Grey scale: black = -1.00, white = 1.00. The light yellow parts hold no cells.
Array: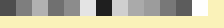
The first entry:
-0.39
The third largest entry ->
0.62
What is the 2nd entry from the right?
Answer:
-0.28
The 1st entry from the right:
0.99

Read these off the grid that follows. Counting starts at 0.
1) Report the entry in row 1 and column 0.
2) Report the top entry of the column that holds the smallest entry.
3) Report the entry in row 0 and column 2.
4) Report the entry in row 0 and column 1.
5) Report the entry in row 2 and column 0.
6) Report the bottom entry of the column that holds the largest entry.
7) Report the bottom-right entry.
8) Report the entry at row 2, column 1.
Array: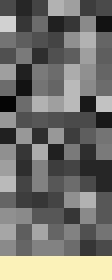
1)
0.64
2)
-0.42
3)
-0.47
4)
-0.70
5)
-0.09
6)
0.08
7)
-0.42
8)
-0.26

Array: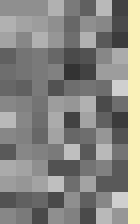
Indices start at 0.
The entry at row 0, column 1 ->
0.12
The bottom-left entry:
0.06
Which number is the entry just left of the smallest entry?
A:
0.01
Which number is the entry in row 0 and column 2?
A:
0.12
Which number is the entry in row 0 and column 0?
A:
0.12
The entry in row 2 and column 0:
0.28
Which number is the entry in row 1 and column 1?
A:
0.28
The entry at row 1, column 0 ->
0.39
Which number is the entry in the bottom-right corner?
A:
0.18
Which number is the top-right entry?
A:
-0.48
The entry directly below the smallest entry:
-0.14
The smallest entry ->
-0.60
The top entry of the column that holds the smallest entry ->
-0.04
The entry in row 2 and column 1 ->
0.06
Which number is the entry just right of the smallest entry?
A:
-0.48
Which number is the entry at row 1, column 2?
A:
0.23

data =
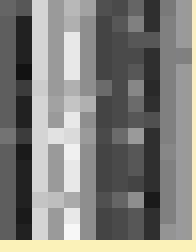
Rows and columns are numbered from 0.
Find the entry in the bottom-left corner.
-0.26
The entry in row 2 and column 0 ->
-0.26
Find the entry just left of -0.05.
-0.63
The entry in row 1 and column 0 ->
-0.26
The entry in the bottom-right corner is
0.21
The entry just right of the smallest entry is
0.66
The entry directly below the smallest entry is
-0.53
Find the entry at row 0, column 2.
0.66
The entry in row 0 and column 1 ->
-0.32
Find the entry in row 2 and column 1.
-0.74
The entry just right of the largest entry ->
0.11
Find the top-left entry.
-0.21
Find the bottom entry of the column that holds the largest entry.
0.94
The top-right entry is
0.21
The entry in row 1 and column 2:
0.66
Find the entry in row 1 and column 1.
-0.74
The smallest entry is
-0.86

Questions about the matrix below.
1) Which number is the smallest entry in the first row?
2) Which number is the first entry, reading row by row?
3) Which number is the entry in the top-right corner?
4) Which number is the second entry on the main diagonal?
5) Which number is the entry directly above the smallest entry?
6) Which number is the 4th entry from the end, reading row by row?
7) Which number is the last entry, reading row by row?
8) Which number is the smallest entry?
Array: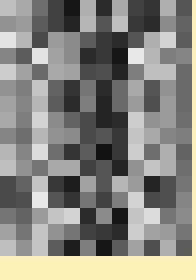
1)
-0.82
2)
0.49
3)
-0.33
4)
0.21
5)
-0.33
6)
0.27
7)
-0.28
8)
-0.87
